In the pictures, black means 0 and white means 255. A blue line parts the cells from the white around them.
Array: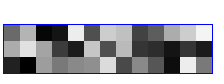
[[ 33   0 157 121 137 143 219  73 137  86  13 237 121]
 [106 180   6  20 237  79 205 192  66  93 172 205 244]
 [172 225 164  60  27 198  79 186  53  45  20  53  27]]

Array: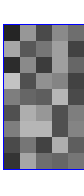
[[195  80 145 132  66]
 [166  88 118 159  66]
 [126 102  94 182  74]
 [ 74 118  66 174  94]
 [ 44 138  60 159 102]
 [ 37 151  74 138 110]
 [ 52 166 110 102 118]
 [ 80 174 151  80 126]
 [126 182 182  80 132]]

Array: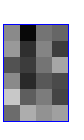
[[138   8 116 102]
 [138  41  88  74]
 [153  47 132  60]
 [ 82  60 116 166]
 [200  94 124  68]
 [108 173 146 160]]

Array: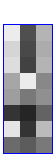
[[ 52  37  99]
 [229  52 187]
 [221  66 180]
 [213  73 172]
 [236  79 180]
 [107  92 121]
 [158 121 144]
 [166 236 136]]

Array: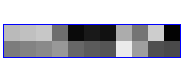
[[124 131 138 152 103  91  85 235 158  79  73]
 [186 192 199 110  10  25  17 172 116 205   3]]

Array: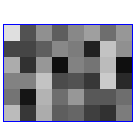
[[116  21 179 110 151  88  88 110]
 [172  49 151  15 130 116 187  15]
 [187  55 172  94 102  63  49 124]
 [ 69  69  94 136 124  33 195 144]
 [223  82 144  94 136 159 110 151]
 [130 130 195  75  82  55 203  41]]

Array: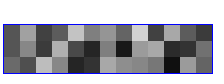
[[106  79 189 135  37  51 168 142 135 119  16 155 100]
 [ 85 135  59 176  73  37 127  24 155 168  43  51 113]
 [ 85 161  65  92 195 127 149 100 210  65 168  92  59]]

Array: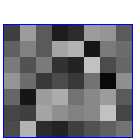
[[102  22 156 172 114 136 156  90]
 [ 69  63 164 143 129 136 193  69]
 [122  82 122  50  35 193  75 102]
 [149 108  56  75  56 114   9 143]
 [ 96 129  90 164 179  22 122 108]
 [ 63 156  90  28  43 156 149  90]
 [ 75 179  43  35  63  82  96 114]]
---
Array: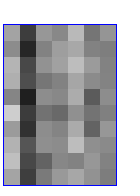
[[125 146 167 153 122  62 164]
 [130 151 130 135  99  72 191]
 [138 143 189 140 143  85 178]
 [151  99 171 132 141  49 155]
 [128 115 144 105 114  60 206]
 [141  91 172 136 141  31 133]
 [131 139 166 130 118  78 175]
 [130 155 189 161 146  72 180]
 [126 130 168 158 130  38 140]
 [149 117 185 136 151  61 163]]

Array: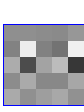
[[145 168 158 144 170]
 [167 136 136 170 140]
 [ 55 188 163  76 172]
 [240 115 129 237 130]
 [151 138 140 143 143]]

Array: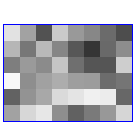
[[214 152 122  97 142 231 215 162]
 [103 236 240 228 218 168 147  98]
 [117 108 156 158 173 161 142 247]
 [206  85  85 111 197 139 154 126]
 [141 105  53  87 134 185 119 182]
 [ 77 107 135 153 202  82 162 226]]

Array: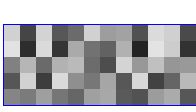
[[ 87 171 156  82  90 168 160 102 118 159 123 133]
 [185 101  66 216  87 166 119 143 218  61 210  86]
 [153 150 192 152 212  77 108 186 178 106 182 129]
 [ 50 205 227  35 177  98 114 170  53 218  45 226]
 [ 74 208 219  81 162 157 209 107  87 211  69 209]]

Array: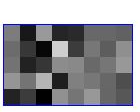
[[ 87 102 152 117 145   1  60  35]
 [ 78 103 119 128  30 180 116 149]
 [152 118 105 137 140  54  34 115]
 [143  93 119  60 206   7  55 108]
 [ 97 103 104  42  37 153  24 124]]

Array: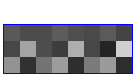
[[ 45 155 123  46 156 115  49 146]
 [207  36  71 174  61  77 163  71]
 [ 68  90  73  79  92  76  76  89]]

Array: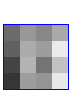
[[233 148 157  54]
 [193 116 179  68]
 [235 157 171  97]
 [169 135 152 107]]

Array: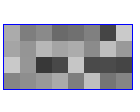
[[133 117 191 126 170 153 142 133]
 [ 69  75  74 198  72  56 150 201]
 [153 190 139 172 164 183 149 165]
 [202  69 128 112 106 138 126 171]]
